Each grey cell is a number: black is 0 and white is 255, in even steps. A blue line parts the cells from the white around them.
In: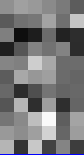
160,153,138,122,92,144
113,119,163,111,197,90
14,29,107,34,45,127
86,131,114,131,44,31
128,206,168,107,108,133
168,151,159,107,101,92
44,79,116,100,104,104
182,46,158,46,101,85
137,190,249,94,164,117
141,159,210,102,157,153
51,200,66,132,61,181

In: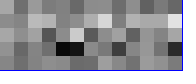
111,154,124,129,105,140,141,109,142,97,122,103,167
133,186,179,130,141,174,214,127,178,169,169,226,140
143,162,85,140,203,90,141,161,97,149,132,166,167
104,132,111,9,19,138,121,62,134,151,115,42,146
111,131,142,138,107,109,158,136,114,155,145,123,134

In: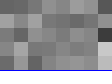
104,119,144,134,156,146,87,101
136,161,120,115,106,117,144,161
102,144,135,123,142,134,60,123
165,120,122,134,125,130,200,134
151,100,132,144,149,141,187,107

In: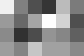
128,79,53,187,123,240
104,165,254,211,79,154
49,76,148,134,96,138
132,198,161,161,137,157

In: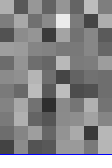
88,151,99,149,100,189,126,176
169,112,138,235,123,69,174,125
140,149,59,164,114,135,90,82
155,133,130,121,121,135,102,158
148,110,102,185,123,125,157,108
144,181,111,69,99,113,110,139
105,188,90,189,76,81,110,122
168,114,46,138,117,177,115,131
176,100,85,139,142,162,133,122
133,158,102,147,170,57,183,109
140,83,88,154,154,121,182,67

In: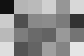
181,186,208,150,216,17
79,137,140,123,50,204
125,106,99,153,116,185
83,100,159,132,229,222

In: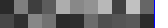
127,62,92,173,136,146,184,65,193,102,42
48,135,114,42,45,108,79,85,89,43,71
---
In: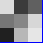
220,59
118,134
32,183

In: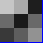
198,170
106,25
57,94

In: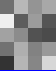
112,184
239,93
162,140

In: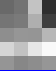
105,115
117,122
142,150

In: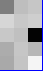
126,190
214,200
200,192

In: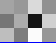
164,152
118,172
190,125

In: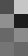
78,198
144,29
104,139
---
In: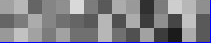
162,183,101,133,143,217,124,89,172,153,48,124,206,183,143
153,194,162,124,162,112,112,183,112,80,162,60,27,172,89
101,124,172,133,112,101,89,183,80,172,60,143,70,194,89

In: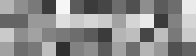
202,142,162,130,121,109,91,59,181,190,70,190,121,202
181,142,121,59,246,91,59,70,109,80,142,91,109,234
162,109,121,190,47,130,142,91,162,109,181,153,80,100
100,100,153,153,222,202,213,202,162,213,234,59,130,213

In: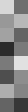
215,110
174,132
162,100
152,184
122,225
100,55
78,141
43,122

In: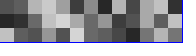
193,94,82,150,82,213,105,94,71,39,117,181,117
82,94,181,202,159,61,139,39,181,71,169,193,49
39,49,105,193,213,169,105,150,61,82,169,94,193

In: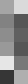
230,120
165,218
153,86
141,96
130,86
54,175

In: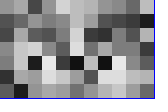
148,168,71,148,211,189,180,148,137,104,189
137,199,211,137,92,221,113,168,125,125,59
125,199,28,232,59,17,189,17,232,137,92
92,28,148,168,157,113,148,180,199,157,104
82,104,148,125,137,189,157,82,71,59,28
71,168,92,82,125,211,59,49,125,82,180
49,168,157,221,199,157,82,221,221,189,180

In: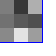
137,227,157
125,55,175
113,90,79
